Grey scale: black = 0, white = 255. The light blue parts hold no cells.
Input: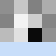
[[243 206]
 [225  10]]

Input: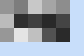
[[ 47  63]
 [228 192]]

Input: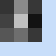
[[192  19]
 [110  55]]

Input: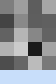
[[137  94]
 [181 135]]

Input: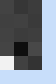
[[65 58]
 [60 62]]

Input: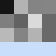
[[ 98 218]
 [132 179]]

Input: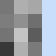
[[144 111]
 [196  92]]
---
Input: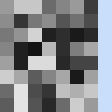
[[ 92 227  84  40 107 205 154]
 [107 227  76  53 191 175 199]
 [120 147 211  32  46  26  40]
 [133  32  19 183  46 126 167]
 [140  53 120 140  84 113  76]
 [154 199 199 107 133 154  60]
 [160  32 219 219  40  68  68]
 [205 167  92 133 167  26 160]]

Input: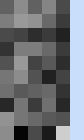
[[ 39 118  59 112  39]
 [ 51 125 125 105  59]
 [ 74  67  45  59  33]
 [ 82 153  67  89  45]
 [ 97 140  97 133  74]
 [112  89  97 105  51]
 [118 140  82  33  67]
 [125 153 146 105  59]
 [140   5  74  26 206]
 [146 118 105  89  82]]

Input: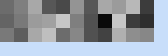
[[100 121 155 161 198 127  81  10 198  60  46]
 [108 127 168  87  73 148  87 168 155 184  60]
 [121  94 168 191 108 135  81  66 176 142 135]]

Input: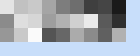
[[139 222 214 158 177 208 234  90  47]
 [151 201 250  84 103 171 139  96 177]
 [228 193 201 165 125 110  63  69  26]]

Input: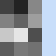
[[ 65  35 135]
 [ 92 121 113]
 [129  99 158]
 [200 229  78]]

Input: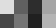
[[ 70 117  32 180]
 [222  96  45 165]]

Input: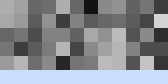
[[103 117  77 130 130  97 168 146 187  83 138  46]
 [117  61  91 123 181  69 138 162 181 130  77  77]
 [154 181 109 138  39 117 123 187 181  83 195  54]
 [168 154  91 146  61 130  91 103 109  91  69 211]
 [174 162 103 109 174 103  19 138 146  97 117  61]]
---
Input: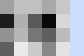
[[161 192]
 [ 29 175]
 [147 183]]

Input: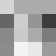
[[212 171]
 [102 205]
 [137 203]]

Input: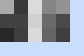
[[170  56]
 [ 65  66]
 [ 40  62]]

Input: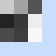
[[202 162]
 [ 35  57]
 [ 75  62]]

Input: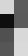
[[214  92]
 [ 14  91]
 [ 80 216]]

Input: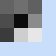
[[ 99 111]
 [ 76  11]
 [ 59 206]]

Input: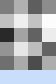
[[125 176]
 [192 239]
 [ 41 163]]

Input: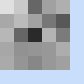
[[224 201]
 [168 187]
 [183 102]]
